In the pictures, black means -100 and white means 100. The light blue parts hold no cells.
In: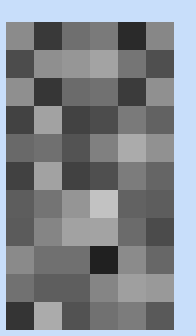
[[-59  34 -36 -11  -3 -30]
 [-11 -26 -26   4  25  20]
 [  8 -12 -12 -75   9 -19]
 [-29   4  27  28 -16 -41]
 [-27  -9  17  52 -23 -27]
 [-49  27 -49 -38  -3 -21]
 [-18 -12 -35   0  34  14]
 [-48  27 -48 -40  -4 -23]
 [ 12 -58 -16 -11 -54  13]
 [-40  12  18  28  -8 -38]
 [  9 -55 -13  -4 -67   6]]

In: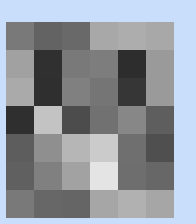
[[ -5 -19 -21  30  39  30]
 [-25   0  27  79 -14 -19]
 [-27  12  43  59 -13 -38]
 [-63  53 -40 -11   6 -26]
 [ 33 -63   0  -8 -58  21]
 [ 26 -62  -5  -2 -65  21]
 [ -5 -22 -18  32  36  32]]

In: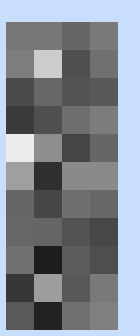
[[-30 -73 -12   0]
 [-57  23 -31  -5]
 [-12 -77 -28 -39]
 [-19 -21 -36 -44]
 [-20 -45 -13 -19]
 [ 25 -63   8   8]
 [ 85  11 -46 -20]
 [-54 -38 -14  -3]
 [-41 -19 -35 -31]
 [ -1  60 -38 -12]
 [ -6  -6 -20  -4]]

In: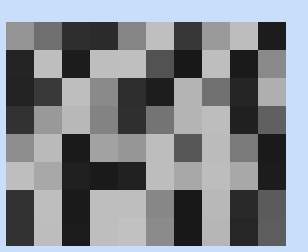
[[-61  48 -79  49  51   9 -81  43 -70 -27]
 [-61  49 -80  49  49   6 -81  44 -68 -29]
 [ 49  32 -76 -80 -74  48  32  48  32 -78]
 [ 11  46 -80  27  18  48 -32  47  -4 -80]
 [-61  20  44   3 -63  -9  41  48 -75 -25]
 [-73 -55  49   8 -65 -77  41 -11 -71  37]
 [-72  49 -78  49  50 -36 -81  49 -80   8]
 [ 16 -13 -64 -66   4  50 -57  21  48 -78]]

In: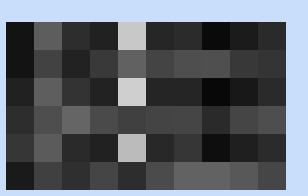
[[-80 -50 -63 -46 -65 -41 -23 -23 -31 -45]
 [-58 -29 -67 -74  47 -69 -58 -89 -76 -66]
 [-65 -39 -21 -42 -50 -47 -46 -67 -46 -39]
 [-74 -26 -60 -73  62 -71 -71 -94 -81 -67]
 [-85 -48 -73 -55 -24 -47 -39 -38 -56 -59]
 [-85 -27 -65 -74  57 -70 -66 -92 -79 -67]]

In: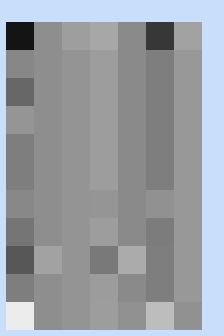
[[ 85  11  16  23  14  48  14]
 [ -1  11  16  22   8  -1  19]
 [-32  27  16  -5  34  -1  19]
 [ -8  11  16  23   8  -3  19]
 [  7  11  16  17   8  14  19]
 [ -1  11  16  23   8  -1  19]
 [ -1  11  16  23   8  -1  19]
 [ 17  11  16  23   8  -1  19]
 [-19  11  16  23   8  -1  19]
 [  6  11  16  23   8  -1  19]
 [-84  11  24  31   8 -57  27]]

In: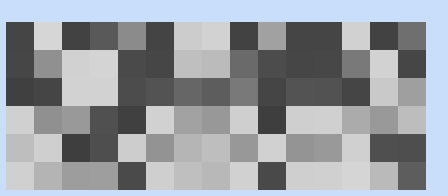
[[ 63  41  23  24 -42  62  50  44  64 -43  62  63  67  46 -27]
 [ 49  62 -51 -39  61  15  42  49  19  64  16  20  63 -38 -39]
 [ 63  13  20 -37 -50  64  27  19  62 -51  62  63  34  20  48]
 [-50 -46  65  65 -40 -35 -20 -27  -5 -46 -35 -36 -46  58  25]
 [-45  13  64  66 -42 -45  50  47 -17 -40 -45 -44  -5  65 -45]
 [-46  68 -48 -30   9 -47  60  65 -48  26 -46 -46  64 -48 -13]]

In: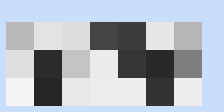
[[ 91 -70  82  86  87 -61  87]
 [ 75 -66  54  84 -58 -68  -1]
 [ 45  78  73 -47 -53  81  43]]
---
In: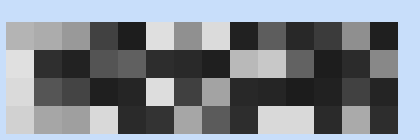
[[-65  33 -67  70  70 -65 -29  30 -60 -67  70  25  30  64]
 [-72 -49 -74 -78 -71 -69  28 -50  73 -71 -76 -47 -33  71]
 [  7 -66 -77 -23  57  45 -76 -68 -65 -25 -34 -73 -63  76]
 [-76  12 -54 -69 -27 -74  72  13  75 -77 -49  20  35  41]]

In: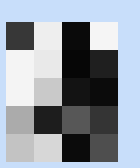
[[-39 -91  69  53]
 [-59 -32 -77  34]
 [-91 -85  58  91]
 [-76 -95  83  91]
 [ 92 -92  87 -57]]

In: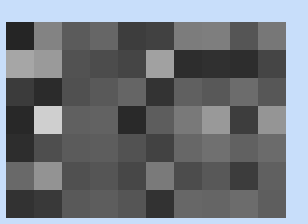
[[-26 -15 -21 -19 -61 -33 -27 -30 -55 -61]
 [-25 -53 -31 -40  -4 -44 -33 -37  15 -18]
 [-16 -24 -12 -19 -48 -36 -27 -29 -39 -65]
 [ 17 -52  20  -5 -27 -68 -23 -25  62 -69]
 [-32 -15 -31 -25 -60 -21 -30 -37 -66 -54]
 [-46 -65 -62 -65  26 -46 -40 -36  21  30]
 [ -7 -33  -1  -3 -49 -52 -20 -29   3 -71]]

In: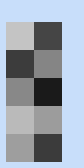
[[-54  24]
 [ 22  46]
 [-80   7]
 [  4 -53]
 [-46  54]]

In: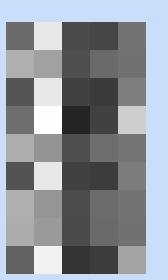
[[ 28 -53 -59  89 -23]
 [-11 -17 -41  21  35]
 [-10 -15 -40  17  37]
 [ -2 -53 -49  81 -35]
 [ -9 -14 -38  16  36]
 [ 61 -49 -71  99 -13]
 [ -1 -54 -49  82 -33]
 [-11 -17 -38  26  37]
 [-10 -45 -41  81 -17]]

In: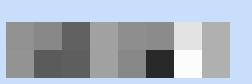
[[ 38  98 -69   6  26 -26 -29  15]
 [ 38  78   9  11  26 -24   7  14]]
